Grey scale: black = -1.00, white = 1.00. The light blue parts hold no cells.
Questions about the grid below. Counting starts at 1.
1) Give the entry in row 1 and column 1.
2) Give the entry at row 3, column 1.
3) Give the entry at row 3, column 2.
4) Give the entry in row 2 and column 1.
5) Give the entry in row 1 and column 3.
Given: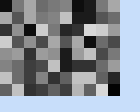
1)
-0.89
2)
-0.61
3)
0.13
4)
0.32
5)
0.32

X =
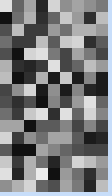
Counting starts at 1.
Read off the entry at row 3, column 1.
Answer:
-0.38
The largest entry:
0.85
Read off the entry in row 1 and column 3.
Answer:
0.29
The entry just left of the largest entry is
0.39
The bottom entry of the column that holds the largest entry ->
-0.21
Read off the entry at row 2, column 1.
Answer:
-0.87
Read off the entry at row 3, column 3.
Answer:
-0.54
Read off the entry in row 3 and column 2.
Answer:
0.48
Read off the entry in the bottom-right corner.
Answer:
0.48
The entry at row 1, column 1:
0.76
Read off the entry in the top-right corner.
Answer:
-0.05
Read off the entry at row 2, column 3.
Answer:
0.39
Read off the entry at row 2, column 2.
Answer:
-0.13
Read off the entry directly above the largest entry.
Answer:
-0.13
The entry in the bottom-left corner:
0.12
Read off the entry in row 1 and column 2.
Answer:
-0.21
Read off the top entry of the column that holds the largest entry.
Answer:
-0.71

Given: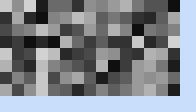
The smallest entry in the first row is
-0.88
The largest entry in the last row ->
0.57
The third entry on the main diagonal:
0.03
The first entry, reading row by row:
0.57
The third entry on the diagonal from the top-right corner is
-0.07
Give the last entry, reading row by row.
-0.78
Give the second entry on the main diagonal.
0.31
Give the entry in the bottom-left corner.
0.31
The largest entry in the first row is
0.65
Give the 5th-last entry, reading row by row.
-0.07
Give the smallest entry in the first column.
-0.69
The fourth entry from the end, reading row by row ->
0.21
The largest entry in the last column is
0.65

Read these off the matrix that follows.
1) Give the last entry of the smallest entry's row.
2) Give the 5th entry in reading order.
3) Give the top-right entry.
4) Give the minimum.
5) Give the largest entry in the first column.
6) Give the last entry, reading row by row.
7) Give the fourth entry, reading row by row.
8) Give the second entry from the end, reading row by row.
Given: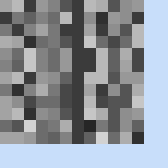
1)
-0.24
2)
0.02
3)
0.19
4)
-0.70
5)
0.36
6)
-0.62
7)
0.19
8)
0.36
